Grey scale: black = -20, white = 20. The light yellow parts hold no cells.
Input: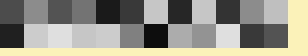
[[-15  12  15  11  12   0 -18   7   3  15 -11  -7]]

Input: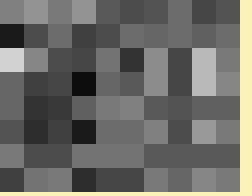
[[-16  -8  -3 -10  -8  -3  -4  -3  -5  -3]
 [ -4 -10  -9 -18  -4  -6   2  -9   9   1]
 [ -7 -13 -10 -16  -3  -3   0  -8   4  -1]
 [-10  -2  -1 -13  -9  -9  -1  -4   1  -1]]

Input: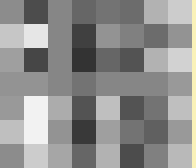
[[ 11  16   1 -10   3   0  -3   3]
 [  3   3   1  -2   1   1   1   4]
 [ 10  18   3 -11   5  -2  -5   4]]

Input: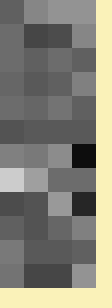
[[-3 -9 -8  1]
 [-4 -6 -5  0]
 [-7 -6 -6 -6]
 [12  5 -3 -3]
 [-5 -7 -4  0]
 [-2 -9 -9  3]]

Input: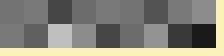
[[ -1  -5  10   2  -9  -3   3 -11 -16]]

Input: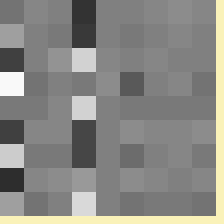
[[  5   0  -1 -11   0  -1   0   1   0]
 [ 19  -2   0  -1   2  -6   0   1  -2]
 [-10   1   1  -9   0   2   1   1   2]
 [-13   1   2   4   0   2   1   0   1]]

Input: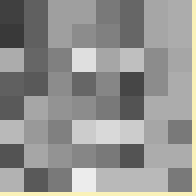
[[-11  -5   5   2   0  -4   6   7]
 [ -5  -6   2  -4   1  -9   2   7]
 [  9   4   0  12  14  12   6  -1]
 [  8  -6  -1  17   9   9   9  -1]]

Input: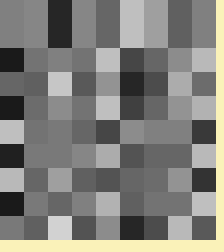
[[  0   1 -14   1  -4  10   5  -5   0]
 [ -4  -5  11  -6   3 -14  -8   7  -3]
 [ 10  -2  -1  -4  -9   2   0   0 -11]
 [  9  -4   5  -5  -7  -4  -3   3 -12]
 [ -1  -5  13  -7   2 -14  -8   9  -6]]

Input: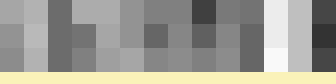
[[  3   9  -3  -2   6   3  -4   1  -5   1  -4  17  10 -12]]
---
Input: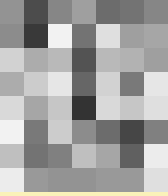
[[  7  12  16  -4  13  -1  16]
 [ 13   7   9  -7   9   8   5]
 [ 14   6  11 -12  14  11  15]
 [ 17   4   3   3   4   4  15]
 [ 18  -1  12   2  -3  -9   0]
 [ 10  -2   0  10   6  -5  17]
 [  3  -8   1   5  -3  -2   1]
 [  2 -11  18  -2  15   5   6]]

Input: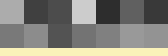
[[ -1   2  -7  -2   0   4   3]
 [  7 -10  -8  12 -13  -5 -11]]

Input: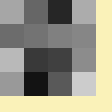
[[ -3  -2   0   1]
 [  6  -4 -14   7]
 [  9 -11 -10   2]
 [  4 -17  -6  12]]

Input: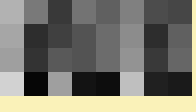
[[  8  -1 -11  -2  -5   0  -8  -9]
 [  5 -12  -6  -7  -3   3 -11  -4]
 [  6 -13 -10  -7  -3   2 -13  -5]
 [ 13 -19   5 -17 -18  10 -15 -16]]

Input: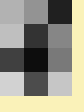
[[  8   3 -15]
 [ 13  -8  11]
 [ 10 -12   1]
 [-10 -18  -1]]

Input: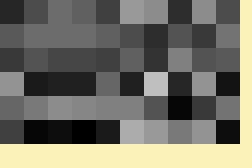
[[ -4  -1   2   1   0   0  -7 -19 -11  -2]
 [ -6  -3  -3  -3  -5  -8 -13  -7 -11  -2]
 [-11  -7  -9  -9 -10  -5 -12   0  -7  -6]
 [-14  -8  -3  -5 -10   4   2 -13   2  -8]
 [  3 -16 -15 -15  -4 -15  10 -14   3 -17]
 [-10 -19 -18 -20 -16   7   4  -1   3 -18]]

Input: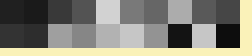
[[-12 -13   5   1   8  11   3 -17  11 -18]
 [-15 -16 -11  -7  13  -1  -4   7  -6  -9]]
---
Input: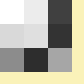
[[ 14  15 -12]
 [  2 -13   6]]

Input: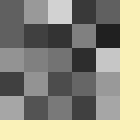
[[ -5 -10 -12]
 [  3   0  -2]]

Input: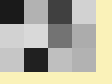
[[ 13  14  -2]
 [ 11 -15  10]]

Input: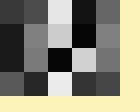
[[-16   0  12]
 [-16  -1 -19]]

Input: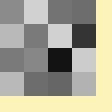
[[  9  -1  13]
 [ -1   1 -17]]

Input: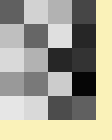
[[ 10  -4  15]
 [ 14   8 -14]]

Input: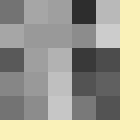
[[ 6  4  4]
 [-6  5  8]]

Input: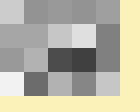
[[ 6  6 11]
 [ 4  8 -8]]

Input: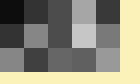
[[-12   1  -8]
 [  1 -10  -4]]
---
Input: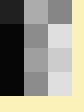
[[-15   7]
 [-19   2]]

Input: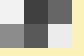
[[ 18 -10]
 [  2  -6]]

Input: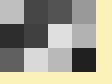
[[ 10  -9]
 [-13 -10]]

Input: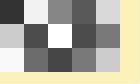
[[-12  18]
 [ 12  -8]]

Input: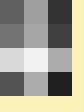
[[-5  5]
 [-2  6]]

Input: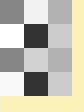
[[  1  18]
 [ 20 -12]]

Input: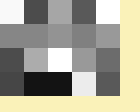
[[19 -8]
 [ 1  1]]

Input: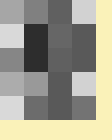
[[  6   0]
 [ 14 -13]]
